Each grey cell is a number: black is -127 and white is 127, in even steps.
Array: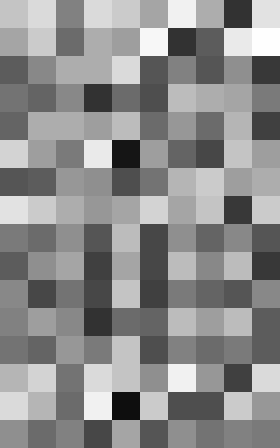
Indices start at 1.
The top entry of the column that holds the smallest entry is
75
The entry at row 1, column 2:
90
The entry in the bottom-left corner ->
15
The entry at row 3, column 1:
-35
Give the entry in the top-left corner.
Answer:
68
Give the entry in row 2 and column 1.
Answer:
37
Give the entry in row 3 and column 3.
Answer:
45
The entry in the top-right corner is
98
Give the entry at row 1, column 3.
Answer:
1
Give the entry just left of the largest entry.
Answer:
106
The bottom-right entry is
-5
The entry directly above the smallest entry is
68
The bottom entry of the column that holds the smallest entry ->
37
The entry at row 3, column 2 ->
8

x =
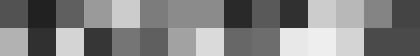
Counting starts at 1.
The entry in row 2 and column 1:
50
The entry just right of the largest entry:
84
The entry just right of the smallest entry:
-32
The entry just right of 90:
-24
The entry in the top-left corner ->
-45
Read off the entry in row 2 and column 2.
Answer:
-79
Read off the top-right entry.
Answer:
-59
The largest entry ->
110
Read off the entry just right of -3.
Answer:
11

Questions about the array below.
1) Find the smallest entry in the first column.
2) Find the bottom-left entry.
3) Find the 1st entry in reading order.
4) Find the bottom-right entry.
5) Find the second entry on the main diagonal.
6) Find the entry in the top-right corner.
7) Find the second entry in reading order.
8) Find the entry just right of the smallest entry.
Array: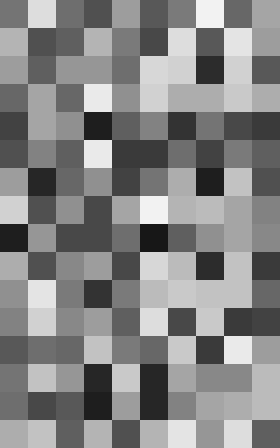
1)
-97
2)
45
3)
-11
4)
-32
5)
-47
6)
37
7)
93
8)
-32

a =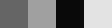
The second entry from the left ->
32
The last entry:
99

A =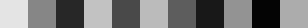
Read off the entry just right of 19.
-123
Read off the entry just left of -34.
59
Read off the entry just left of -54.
66

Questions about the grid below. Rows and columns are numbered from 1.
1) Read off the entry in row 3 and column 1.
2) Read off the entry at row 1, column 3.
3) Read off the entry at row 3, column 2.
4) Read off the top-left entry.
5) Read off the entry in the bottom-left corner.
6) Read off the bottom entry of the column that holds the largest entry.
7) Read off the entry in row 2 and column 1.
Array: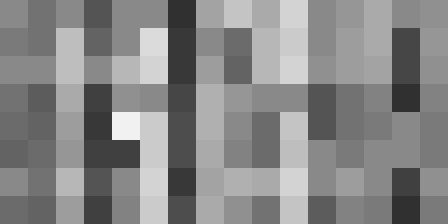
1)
9
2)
9
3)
9
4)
9
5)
-20
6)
2
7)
-5

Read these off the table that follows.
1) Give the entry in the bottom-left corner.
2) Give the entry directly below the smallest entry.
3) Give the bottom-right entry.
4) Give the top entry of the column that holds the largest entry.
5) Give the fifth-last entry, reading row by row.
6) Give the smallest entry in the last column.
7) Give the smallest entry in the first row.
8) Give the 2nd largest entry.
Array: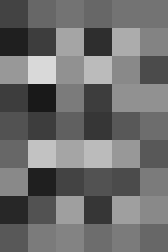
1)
-39
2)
-66
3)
-24
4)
-24
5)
-4
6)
-52
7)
-60
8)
66

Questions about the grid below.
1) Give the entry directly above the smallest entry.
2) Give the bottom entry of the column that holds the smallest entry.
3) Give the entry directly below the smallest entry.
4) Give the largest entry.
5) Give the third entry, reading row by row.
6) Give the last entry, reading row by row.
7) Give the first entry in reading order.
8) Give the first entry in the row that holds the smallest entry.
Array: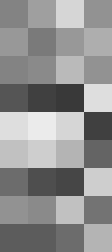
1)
58
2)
-19
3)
86
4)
107
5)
86
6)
52
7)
3
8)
-42

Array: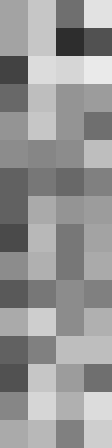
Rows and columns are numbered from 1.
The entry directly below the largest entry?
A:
28
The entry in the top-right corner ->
98
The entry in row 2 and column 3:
-82
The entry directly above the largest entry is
-46
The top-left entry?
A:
35
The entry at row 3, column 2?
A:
92
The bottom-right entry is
78
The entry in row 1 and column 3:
-16
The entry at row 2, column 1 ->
35
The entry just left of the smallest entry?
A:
70
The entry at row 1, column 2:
70
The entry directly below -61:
-23
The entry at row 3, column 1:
-61

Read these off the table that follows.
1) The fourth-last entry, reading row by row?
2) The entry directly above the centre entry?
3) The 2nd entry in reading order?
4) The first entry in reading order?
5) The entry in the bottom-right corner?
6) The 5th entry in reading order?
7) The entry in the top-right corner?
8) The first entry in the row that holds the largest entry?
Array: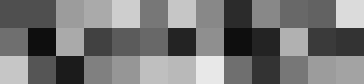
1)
-76
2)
70
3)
-48
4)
-48
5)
35
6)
78
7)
91
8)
70

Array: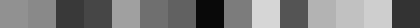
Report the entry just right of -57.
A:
32
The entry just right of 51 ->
65
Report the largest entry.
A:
86
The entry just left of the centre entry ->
-30
